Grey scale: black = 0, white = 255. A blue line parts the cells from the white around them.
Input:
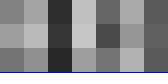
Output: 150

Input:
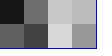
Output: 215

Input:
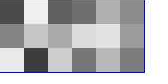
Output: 226

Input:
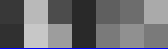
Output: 144

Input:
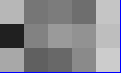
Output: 146

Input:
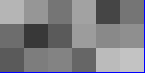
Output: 137

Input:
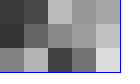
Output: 158

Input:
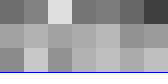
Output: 147

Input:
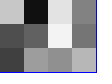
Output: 243

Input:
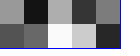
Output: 204
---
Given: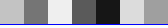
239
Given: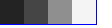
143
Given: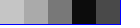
120
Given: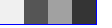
161
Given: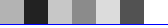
199
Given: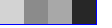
168
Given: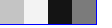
20
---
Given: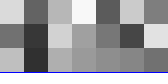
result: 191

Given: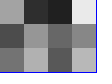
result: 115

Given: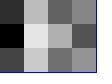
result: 68

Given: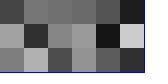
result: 126

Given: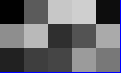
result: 33

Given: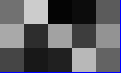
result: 69

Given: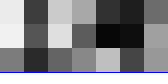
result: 124

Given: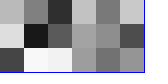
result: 69
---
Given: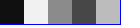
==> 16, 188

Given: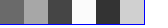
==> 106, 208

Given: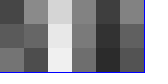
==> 70, 83

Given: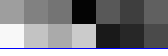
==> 158, 74

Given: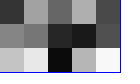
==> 52, 248

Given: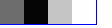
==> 109, 254
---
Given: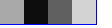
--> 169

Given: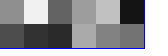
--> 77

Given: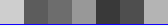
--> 206

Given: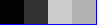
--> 2

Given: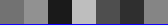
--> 113

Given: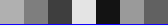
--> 175
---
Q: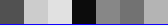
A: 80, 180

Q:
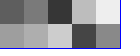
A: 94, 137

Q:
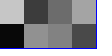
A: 198, 73

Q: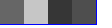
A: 102, 78

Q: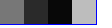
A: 119, 189

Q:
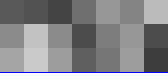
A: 89, 61

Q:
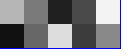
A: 182, 137

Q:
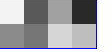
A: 243, 190

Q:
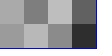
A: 170, 46
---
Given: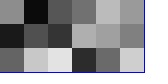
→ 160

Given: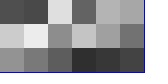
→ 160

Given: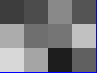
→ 117

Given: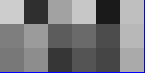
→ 76

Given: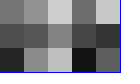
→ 70

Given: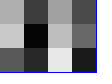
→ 189

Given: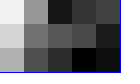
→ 72

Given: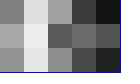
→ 106

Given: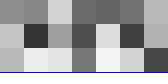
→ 65
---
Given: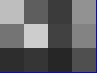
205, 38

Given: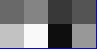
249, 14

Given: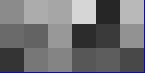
214, 38

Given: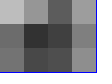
189, 50

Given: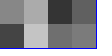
196, 52

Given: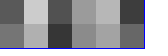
204, 54

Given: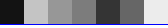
236, 19

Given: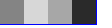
215, 42

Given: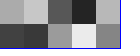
235, 36

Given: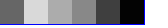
217, 3
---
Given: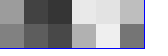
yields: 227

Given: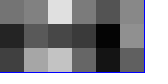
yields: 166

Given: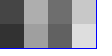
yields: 174

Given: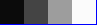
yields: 68

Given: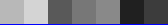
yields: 137

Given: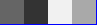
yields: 101

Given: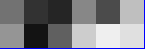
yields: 205

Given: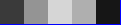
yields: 148
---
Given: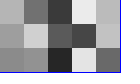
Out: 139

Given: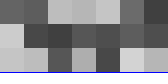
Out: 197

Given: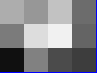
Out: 16

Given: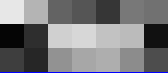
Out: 62

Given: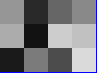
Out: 26

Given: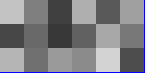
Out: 181

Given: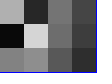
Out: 130

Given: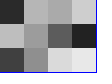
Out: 64

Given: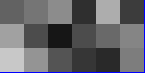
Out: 200

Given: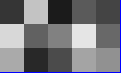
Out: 170
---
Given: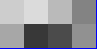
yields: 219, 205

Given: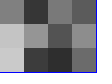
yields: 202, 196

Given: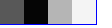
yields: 244, 181

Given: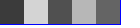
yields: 212, 183

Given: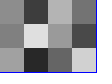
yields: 223, 209

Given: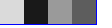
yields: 218, 154

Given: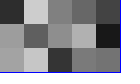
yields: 205, 198
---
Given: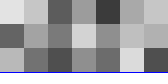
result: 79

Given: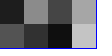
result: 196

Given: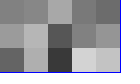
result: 195

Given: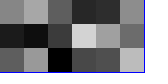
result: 188

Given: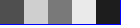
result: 29

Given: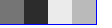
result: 186

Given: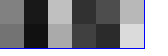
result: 219

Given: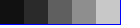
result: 200

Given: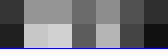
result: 18
